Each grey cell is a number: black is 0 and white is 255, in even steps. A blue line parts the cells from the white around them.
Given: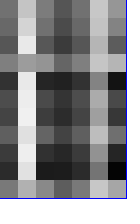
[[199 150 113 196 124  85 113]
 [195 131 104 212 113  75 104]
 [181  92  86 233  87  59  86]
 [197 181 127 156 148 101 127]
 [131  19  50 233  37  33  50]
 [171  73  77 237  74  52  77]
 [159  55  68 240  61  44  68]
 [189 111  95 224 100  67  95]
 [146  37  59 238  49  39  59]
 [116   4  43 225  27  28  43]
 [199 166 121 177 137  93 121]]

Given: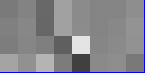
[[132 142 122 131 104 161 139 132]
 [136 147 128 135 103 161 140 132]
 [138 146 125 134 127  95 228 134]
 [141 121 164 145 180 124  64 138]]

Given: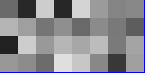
[[132 136 106  40 205  39 212 155]
 [121  93 181 159 117 143 105 139]
 [122 164  33 205 153 182 167 188]
 [ 56 159 152 140 108 223 199 136]]

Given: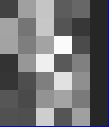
[[103  38  66 160 197  92]
 [ 55  38 164 117 199  84]
 [ 75  38 163 126 163 251]
 [128  38  51 151 239  89]
 [143  38  53  78 127 225]
 [122  38  86  74 147 164]
 [160  38  81  79 206  85]]

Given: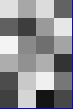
[[220  98 224 167]
 [154 231  96  61]
 [111 164 244 137]
 [175  51 173 145]
 [240 119  76 201]
 [ 20  71  64 213]]

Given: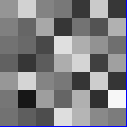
[[202  55 149 210 131 120  55]
 [ 83 177 128 102 168  54 115]
 [146 111 114 105  72 223 174]
 [ 64 160  97  54  92 173 213]
 [205  53 151 213 132 120  53]
 [ 47 247 118  23 158 101 176]
 [137 124 114  94  77 222 181]]

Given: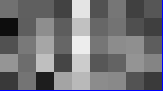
[[ 64  86 113  95  95  66 228  82 118]
 [ 79  63  13  94 142  93 193 103 115]
 [143  93  81 121 166 102 237 118 140]
 [148 132 149 109 191  69 204  87  99]
 [ 83  58  57 116  29 164 185 140 137]]

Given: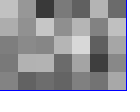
[[180 107 193 151  57 122  96]
 [130 192 173 145 198 143 181]
 [ 95 166 126 138 134 181 216]
 [ 62 136 121 178 179 107 164]
 [115 168 131  98 109 100 128]]
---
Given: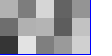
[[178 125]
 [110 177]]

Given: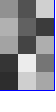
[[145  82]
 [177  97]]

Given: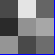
[[ 73 228]
 [ 42 146]]

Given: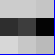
[[204 204]
 [ 46  61]]

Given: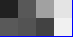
[[33 88]
 [89 83]]

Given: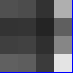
[[80 76]
 [51 52]]

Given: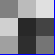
[[128 187]
 [208  40]]

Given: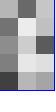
[[182 105]
 [115 236]]
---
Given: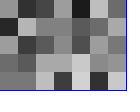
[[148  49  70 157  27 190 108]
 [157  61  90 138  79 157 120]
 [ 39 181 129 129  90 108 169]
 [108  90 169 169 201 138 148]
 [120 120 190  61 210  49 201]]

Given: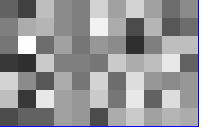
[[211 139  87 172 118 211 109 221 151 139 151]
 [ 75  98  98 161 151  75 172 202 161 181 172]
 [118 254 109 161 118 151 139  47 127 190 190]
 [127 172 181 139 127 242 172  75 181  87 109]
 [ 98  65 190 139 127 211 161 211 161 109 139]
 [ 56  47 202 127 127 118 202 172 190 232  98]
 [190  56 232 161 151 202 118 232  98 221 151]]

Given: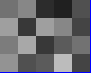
[[114 135  44  32  80]
 [124 168  56  91 114]
 [147  80  91 188  68]
 [159  56 159 135  68]]

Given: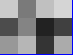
[[ 76 132  34  64]
 [152 182  52 171]
 [203 122 192 213]]

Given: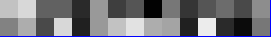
[[130 173  73 216  32 153 194 226 173 164  32 236  42  11 119]
 [194 216  97  97  42 153  62  85   2 119  53  85 108  73 141]]

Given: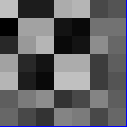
[[181  28   9 192 192  60  84]
 [162  40  19 172 172  60  94]
 [192  28  28 172 181  72  84]
 [103  72  51 132 123  72 103]
 [ 94 123 141  51  72 132  94]
 [  0 162 162  19   9 114 114]
 [ 40 153 181   9  19 141 103]]
